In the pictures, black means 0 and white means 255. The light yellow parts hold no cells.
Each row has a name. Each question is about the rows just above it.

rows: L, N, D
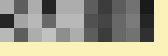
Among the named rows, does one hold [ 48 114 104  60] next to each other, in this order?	no
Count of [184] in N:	3
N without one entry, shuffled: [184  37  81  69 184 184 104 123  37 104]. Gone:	[164]
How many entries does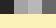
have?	4
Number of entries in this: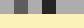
6
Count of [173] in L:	4

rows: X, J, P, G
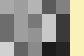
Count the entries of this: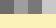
4
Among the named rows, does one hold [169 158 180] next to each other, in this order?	yes

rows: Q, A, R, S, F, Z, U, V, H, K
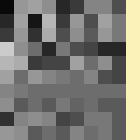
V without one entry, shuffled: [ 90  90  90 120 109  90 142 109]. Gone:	[99]
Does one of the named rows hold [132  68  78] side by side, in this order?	yes
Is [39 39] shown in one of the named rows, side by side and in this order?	yes
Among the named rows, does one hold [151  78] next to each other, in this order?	yes
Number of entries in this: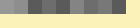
9

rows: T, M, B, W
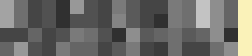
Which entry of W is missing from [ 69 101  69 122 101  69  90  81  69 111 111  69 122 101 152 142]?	[59]
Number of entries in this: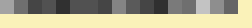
17
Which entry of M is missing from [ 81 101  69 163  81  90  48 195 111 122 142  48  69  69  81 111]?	[132]
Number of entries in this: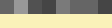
8

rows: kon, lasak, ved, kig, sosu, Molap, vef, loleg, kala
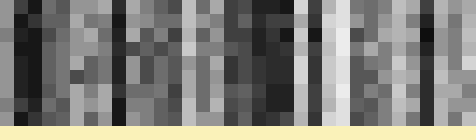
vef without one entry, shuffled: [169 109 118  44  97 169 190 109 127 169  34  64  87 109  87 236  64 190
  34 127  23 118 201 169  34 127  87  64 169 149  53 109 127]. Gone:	[158]
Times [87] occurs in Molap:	3
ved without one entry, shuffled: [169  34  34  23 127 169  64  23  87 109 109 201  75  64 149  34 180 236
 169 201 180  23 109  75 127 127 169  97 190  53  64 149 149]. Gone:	[14]
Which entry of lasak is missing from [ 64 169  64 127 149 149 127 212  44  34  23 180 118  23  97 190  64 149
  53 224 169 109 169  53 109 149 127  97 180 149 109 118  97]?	[139]
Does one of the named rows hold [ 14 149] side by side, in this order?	yes
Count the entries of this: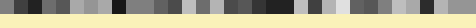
34

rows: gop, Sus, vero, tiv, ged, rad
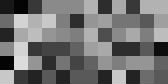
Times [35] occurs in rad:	4
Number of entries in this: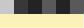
6
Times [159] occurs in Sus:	2
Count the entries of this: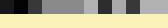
12
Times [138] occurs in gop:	3

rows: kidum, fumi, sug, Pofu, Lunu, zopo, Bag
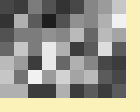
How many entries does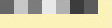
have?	7
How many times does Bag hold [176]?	3
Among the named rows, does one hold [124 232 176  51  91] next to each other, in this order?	no
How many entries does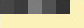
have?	5
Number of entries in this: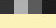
4
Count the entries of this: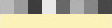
8

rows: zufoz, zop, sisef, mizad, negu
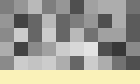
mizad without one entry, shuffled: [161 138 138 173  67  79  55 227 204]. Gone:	[216]
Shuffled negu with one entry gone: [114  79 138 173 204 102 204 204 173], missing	[195]

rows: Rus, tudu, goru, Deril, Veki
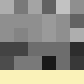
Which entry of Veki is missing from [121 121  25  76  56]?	[109]
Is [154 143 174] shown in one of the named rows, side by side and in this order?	yes
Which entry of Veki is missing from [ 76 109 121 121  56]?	[25]
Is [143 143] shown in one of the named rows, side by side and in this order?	yes
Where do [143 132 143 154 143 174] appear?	goru
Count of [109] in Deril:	3

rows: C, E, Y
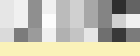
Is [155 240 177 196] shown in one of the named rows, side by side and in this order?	yes
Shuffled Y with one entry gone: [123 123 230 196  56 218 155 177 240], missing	[111]
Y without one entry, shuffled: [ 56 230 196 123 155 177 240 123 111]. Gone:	[218]
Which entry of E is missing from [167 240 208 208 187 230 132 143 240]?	[252]
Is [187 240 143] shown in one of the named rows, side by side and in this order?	no
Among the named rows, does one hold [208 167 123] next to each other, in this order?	no

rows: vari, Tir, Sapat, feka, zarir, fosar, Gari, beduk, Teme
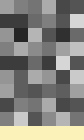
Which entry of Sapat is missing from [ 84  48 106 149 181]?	[37]
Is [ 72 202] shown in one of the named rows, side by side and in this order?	yes
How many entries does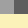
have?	2
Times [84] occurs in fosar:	0
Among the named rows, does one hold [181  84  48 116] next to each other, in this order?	no
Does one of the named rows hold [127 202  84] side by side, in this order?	yes

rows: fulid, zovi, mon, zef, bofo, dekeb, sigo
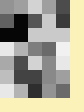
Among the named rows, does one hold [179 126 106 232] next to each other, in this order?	no
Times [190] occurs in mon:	0

